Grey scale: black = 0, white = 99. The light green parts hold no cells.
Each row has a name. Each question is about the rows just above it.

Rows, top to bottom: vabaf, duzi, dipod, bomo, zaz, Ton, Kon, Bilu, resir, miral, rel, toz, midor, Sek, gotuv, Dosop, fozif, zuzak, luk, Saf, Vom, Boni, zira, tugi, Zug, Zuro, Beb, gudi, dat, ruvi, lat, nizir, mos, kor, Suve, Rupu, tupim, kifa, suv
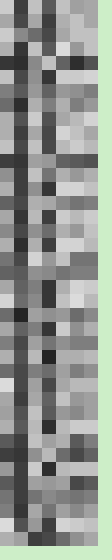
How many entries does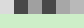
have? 6
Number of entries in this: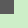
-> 1

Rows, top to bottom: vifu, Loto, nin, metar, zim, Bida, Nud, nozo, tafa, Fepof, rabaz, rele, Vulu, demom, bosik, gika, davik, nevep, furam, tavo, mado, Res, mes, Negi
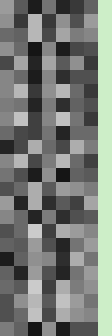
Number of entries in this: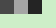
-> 3
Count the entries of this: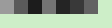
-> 7
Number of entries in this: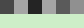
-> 6
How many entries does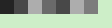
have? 7
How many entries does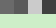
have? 4
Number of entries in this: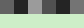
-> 6
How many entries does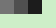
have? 3

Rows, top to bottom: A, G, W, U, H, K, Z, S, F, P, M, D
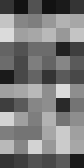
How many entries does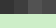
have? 4
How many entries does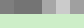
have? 6

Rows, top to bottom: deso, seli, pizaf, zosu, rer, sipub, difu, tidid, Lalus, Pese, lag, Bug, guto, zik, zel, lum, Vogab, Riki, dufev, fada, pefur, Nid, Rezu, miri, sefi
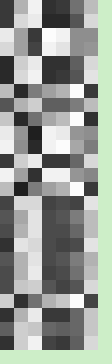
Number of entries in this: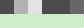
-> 6
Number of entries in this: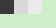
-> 3
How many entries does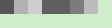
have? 7
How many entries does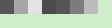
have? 7

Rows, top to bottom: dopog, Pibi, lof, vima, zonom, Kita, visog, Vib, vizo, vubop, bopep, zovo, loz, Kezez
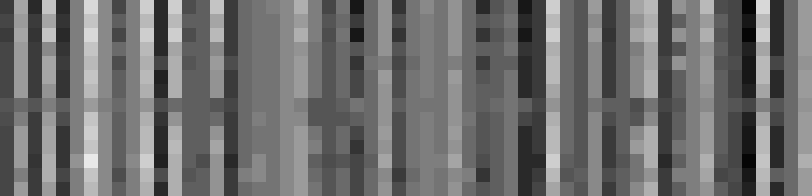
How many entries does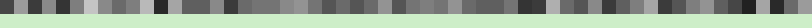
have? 58
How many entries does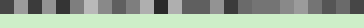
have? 26
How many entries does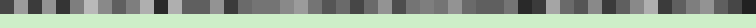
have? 54
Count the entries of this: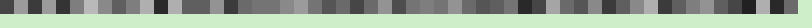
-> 57
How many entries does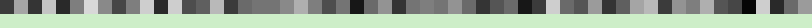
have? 58
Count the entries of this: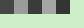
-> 5

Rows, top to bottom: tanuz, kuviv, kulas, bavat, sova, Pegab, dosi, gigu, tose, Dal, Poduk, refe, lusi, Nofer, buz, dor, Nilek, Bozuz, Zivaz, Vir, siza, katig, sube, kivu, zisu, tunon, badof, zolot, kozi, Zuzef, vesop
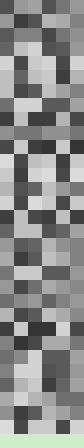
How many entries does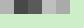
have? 5
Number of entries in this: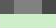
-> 4
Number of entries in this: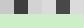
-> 6
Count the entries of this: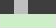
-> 4
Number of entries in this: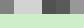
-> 6
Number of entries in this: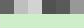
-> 6
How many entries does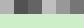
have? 6

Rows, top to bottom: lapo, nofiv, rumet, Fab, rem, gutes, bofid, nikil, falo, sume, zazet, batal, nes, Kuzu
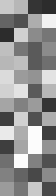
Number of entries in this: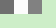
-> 3
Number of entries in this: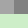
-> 2
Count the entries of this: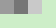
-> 3
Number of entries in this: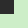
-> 1
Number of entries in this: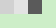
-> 3

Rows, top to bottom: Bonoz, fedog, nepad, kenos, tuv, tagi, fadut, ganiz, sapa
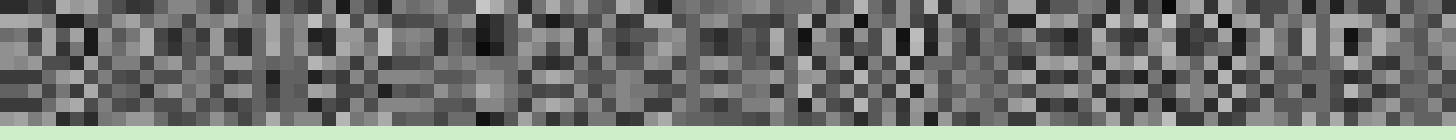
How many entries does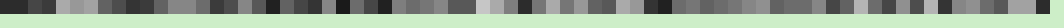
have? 75
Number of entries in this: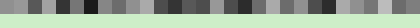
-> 30

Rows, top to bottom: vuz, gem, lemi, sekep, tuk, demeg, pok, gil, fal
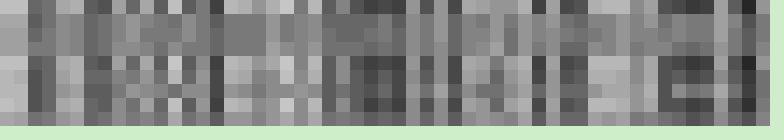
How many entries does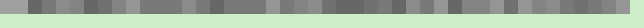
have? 45
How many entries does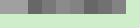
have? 9
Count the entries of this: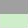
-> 2
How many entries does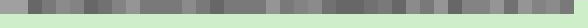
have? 41
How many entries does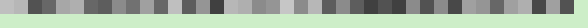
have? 41

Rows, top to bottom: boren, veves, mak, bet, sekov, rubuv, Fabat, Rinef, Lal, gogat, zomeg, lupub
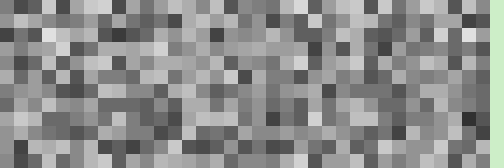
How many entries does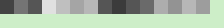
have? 15
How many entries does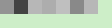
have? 7
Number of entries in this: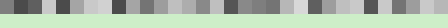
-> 32
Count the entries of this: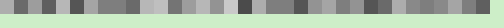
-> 35
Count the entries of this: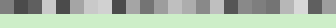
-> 24

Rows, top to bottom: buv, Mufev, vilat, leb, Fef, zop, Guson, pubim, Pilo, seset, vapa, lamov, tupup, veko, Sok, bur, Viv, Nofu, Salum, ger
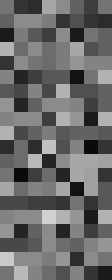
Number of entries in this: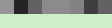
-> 8
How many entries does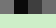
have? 4
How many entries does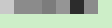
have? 7
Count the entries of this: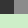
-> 2
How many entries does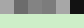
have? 6

